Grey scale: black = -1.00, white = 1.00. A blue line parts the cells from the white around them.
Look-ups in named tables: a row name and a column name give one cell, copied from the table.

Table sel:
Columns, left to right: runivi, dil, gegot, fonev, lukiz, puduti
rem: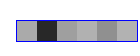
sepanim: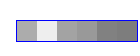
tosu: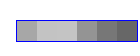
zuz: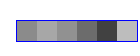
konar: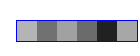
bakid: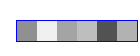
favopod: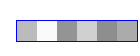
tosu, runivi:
0.31
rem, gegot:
0.25
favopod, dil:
0.96
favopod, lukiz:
0.11
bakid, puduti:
0.40
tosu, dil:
0.53
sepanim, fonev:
0.20
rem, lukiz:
0.13
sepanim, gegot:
0.28
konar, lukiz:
-0.74
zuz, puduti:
0.48
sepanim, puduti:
-0.02
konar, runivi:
0.41
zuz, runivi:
0.09
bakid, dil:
0.88
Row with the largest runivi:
favopod

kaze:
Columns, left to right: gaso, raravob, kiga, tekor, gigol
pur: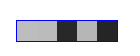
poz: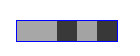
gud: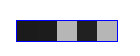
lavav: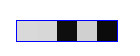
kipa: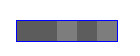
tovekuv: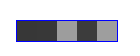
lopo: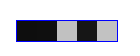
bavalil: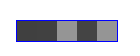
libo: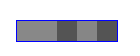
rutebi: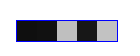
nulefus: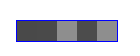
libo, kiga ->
-0.34
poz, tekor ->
0.28
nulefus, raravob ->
-0.42
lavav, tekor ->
0.63
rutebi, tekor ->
-0.82
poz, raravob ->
0.31
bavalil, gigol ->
0.17
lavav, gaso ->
0.70

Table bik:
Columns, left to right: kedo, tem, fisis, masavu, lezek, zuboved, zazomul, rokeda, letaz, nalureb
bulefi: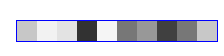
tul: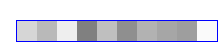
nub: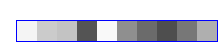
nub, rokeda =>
-0.39
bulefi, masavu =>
-0.61
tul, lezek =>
0.50
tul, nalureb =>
0.96
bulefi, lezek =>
0.92
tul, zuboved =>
0.12
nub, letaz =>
-0.07
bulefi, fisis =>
0.78
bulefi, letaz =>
-0.07
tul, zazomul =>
0.40
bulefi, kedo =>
0.56
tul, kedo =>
0.68

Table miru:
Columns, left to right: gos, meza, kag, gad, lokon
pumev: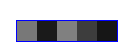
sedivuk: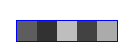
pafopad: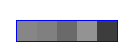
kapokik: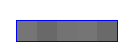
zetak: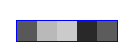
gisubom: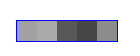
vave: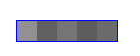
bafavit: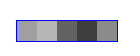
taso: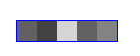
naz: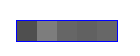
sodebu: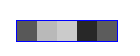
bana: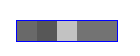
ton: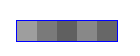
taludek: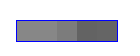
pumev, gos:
-0.06
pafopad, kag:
-0.17
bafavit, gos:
0.25
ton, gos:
0.24
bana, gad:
-0.10
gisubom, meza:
0.33
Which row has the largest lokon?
sedivuk

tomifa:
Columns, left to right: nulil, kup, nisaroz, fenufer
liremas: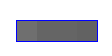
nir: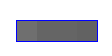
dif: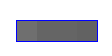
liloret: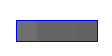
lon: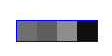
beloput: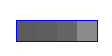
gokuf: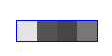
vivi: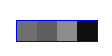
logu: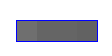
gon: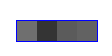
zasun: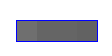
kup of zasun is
-0.21
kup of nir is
-0.21
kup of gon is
-0.59
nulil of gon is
-0.13
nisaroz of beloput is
-0.21
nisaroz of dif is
-0.21
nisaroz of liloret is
-0.21
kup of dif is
-0.21
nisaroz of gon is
-0.29
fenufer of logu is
-0.23
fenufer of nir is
-0.23
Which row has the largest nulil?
gokuf

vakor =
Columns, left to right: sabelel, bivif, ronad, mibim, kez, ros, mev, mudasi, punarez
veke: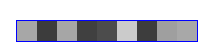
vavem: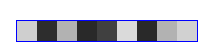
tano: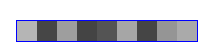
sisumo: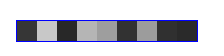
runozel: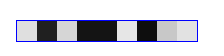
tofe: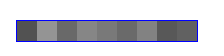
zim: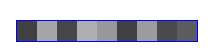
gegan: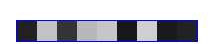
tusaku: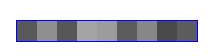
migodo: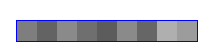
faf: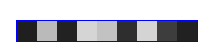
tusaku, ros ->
-0.28
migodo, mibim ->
-0.13
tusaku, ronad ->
-0.32
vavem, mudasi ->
0.40
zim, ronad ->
-0.44
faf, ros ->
-0.64
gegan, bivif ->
0.52
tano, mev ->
-0.46
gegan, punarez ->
-0.73
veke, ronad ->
0.30
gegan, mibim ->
0.44
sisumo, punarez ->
-0.67
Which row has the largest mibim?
faf

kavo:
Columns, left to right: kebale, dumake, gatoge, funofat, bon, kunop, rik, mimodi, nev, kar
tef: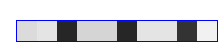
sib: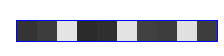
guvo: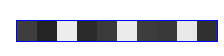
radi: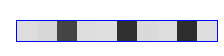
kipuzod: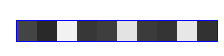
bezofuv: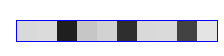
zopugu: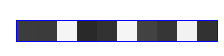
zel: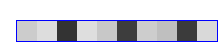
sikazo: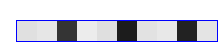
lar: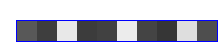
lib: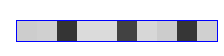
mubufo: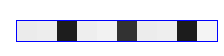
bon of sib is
-0.63
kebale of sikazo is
0.76
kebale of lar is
-0.31
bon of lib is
0.72
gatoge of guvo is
0.86
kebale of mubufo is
0.84
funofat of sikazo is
0.85
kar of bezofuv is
0.79
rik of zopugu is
-0.48
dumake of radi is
0.69
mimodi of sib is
-0.53
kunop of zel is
-0.52
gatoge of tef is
-0.70
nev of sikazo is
-0.73
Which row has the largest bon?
mubufo

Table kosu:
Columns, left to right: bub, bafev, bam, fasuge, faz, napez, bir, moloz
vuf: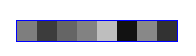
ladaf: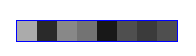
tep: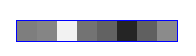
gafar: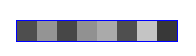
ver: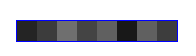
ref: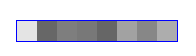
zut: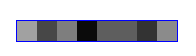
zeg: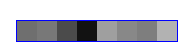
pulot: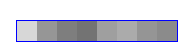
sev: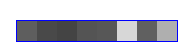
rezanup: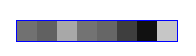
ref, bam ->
-0.01
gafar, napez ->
-0.38
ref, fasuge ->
-0.06
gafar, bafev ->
0.16
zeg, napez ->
0.07
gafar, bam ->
-0.44
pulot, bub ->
0.69
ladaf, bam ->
0.07

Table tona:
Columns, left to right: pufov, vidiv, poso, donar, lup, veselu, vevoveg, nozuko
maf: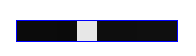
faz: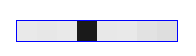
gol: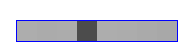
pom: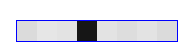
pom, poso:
0.78
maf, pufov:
-0.91
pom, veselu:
0.73
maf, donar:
0.81
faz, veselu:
0.83
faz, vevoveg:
0.77
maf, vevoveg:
-0.88
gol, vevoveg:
0.33
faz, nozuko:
0.74
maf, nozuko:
-0.88
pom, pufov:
0.72
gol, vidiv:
0.34
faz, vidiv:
0.81
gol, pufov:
0.36
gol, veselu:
0.35
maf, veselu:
-0.89

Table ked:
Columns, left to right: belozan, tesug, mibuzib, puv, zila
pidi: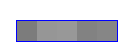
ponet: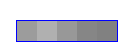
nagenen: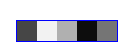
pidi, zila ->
0.05
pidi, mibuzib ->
0.19
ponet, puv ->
0.05
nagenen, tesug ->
0.90
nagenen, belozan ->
-0.45
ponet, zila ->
0.01
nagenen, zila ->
-0.08
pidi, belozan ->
-0.03
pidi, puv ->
0.02
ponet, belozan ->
0.22
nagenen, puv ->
-0.90
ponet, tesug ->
0.38
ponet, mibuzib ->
0.19
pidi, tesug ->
0.18
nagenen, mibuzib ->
0.38

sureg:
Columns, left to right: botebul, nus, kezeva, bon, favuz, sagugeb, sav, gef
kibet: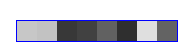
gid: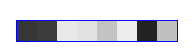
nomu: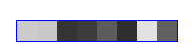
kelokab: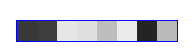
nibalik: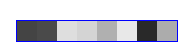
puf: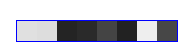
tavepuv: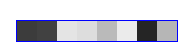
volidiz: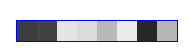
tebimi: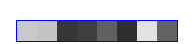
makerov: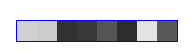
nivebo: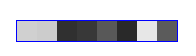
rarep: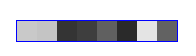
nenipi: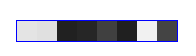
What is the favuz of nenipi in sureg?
-0.50
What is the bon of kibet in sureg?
-0.49
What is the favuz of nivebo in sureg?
-0.31
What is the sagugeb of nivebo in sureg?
-0.68
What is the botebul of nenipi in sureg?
0.79
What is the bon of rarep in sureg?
-0.51
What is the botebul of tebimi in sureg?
0.58
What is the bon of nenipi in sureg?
-0.70

